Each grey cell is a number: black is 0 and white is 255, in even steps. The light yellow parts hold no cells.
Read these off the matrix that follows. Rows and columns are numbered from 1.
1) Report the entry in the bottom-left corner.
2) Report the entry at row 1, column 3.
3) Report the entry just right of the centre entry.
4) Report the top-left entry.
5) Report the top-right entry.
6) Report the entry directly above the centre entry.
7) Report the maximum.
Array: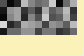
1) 23
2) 37
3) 202
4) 81
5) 173
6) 51
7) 215

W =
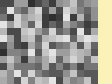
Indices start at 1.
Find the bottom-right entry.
88
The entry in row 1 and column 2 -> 74
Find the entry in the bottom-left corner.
170
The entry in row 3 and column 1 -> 118
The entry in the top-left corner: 74
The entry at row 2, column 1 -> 88
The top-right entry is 157
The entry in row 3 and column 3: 212
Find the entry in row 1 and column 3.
157

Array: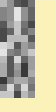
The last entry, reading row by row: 145
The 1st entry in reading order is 185
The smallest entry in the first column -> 57
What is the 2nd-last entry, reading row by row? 185
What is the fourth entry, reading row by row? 73
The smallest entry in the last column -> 73
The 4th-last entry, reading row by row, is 198
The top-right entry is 116
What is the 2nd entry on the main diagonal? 145
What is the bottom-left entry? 198

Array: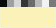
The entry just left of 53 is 215
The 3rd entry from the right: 186
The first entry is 9

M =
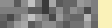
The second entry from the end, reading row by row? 154
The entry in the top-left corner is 142
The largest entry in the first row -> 194
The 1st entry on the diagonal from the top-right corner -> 126
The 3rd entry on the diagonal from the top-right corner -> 102
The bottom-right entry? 102
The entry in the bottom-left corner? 90
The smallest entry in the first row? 58
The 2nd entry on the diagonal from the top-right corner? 74
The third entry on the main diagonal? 114
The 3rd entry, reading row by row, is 90
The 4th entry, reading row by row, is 142

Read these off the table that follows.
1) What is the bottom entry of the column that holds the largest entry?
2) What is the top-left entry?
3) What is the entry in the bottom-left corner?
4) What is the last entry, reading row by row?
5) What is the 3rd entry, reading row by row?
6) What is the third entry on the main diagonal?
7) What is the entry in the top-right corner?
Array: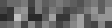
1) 135
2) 82
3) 94
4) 69
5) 106
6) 192
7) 122

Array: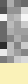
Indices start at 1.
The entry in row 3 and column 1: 246
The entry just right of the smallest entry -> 187
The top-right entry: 105
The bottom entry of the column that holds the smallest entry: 121
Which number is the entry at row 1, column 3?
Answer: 121
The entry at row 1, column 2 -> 173
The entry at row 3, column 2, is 173
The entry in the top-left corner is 93
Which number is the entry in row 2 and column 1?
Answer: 80
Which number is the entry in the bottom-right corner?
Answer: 217
